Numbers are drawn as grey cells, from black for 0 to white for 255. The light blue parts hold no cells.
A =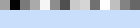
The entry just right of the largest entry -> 191
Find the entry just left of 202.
79
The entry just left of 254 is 113
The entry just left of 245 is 170

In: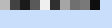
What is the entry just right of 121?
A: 14
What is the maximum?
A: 239

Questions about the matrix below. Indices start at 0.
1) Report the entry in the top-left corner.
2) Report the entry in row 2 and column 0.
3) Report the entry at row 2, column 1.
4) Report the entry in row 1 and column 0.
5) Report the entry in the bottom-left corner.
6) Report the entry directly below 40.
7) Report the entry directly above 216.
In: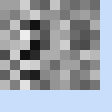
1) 160
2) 117
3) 196
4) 148
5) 184
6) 206
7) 17

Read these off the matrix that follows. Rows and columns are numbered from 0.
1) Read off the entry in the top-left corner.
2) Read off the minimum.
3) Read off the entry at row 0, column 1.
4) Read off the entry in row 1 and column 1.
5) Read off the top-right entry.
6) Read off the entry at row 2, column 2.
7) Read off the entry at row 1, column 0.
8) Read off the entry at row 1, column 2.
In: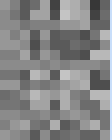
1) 151
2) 55
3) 128
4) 117
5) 99
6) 117
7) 139
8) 90

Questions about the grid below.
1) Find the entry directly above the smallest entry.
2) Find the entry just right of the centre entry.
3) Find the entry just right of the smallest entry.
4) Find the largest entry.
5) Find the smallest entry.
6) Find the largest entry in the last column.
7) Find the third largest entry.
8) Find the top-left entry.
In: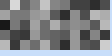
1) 162
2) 121
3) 121
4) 216
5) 24
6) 205
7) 196
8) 99

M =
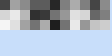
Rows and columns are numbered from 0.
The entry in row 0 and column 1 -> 162
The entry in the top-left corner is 69
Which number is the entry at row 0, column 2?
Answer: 139
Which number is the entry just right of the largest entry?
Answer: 224
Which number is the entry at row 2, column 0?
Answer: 245
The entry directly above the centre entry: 39
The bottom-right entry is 205
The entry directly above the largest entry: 214

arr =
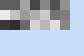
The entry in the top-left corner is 93
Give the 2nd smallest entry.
57
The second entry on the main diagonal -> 193
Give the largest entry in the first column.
233
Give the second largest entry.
222
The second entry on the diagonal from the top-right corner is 116

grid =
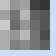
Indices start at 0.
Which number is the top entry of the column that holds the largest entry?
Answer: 194
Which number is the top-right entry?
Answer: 52
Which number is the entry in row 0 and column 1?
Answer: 149
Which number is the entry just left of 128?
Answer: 172
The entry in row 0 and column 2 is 161
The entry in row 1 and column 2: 183
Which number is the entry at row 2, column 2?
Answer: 149

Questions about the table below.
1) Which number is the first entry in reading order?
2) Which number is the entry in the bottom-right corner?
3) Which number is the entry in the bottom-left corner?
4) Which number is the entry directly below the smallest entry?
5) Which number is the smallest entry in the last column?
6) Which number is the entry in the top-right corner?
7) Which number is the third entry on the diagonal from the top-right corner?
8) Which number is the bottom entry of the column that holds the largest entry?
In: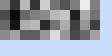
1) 138
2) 162
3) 138
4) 21
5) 64
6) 127
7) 64
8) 104

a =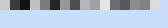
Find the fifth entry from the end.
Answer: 110
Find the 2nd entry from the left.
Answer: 59
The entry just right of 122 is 36
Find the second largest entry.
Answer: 220
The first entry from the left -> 202

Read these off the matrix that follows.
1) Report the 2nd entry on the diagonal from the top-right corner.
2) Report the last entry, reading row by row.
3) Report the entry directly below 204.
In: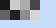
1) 141
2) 214
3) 34

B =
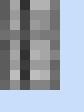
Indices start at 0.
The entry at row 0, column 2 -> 49
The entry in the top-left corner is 92
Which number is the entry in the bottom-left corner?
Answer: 102
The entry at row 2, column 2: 69
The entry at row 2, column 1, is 166
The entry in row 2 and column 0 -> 102
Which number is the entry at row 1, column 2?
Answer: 69
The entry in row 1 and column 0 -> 92
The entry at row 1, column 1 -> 154
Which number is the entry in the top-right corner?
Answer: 121
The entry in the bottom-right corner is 102
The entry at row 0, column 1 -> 166
